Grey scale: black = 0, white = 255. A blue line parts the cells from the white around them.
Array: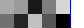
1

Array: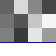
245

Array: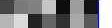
88

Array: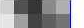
115

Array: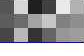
142

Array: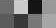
167

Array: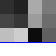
109

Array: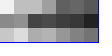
34
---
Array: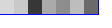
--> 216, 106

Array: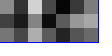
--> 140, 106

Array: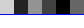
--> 210, 102

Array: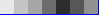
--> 233, 145

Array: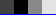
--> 65, 227

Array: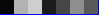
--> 6, 90

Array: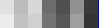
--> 224, 52

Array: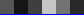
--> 85, 40
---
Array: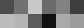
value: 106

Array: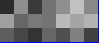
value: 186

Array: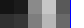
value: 138

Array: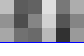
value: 209

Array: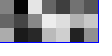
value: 222

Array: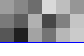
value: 71

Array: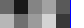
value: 132

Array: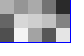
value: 207

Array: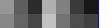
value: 128

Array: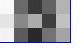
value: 171
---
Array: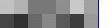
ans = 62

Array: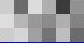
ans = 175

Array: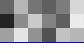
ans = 95

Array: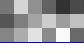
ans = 157

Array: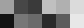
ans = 92

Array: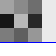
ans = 40

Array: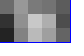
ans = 174

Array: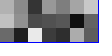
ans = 15
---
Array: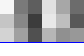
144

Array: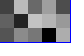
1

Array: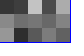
124

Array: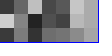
139

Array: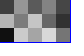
216

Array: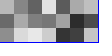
64

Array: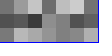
136
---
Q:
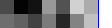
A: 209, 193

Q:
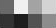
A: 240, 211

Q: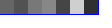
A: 207, 135

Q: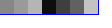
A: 195, 181

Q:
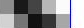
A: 251, 210

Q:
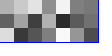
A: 249, 243

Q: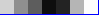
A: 253, 210

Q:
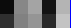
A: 195, 180

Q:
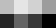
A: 229, 210

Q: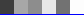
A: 253, 231
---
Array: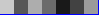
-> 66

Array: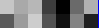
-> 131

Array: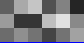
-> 115

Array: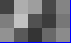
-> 105

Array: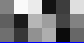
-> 11

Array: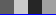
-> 38

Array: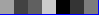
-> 52

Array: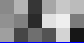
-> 212
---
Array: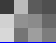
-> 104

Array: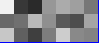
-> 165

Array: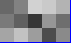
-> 110

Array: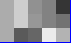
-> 114

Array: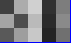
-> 138

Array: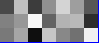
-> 45

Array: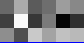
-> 47
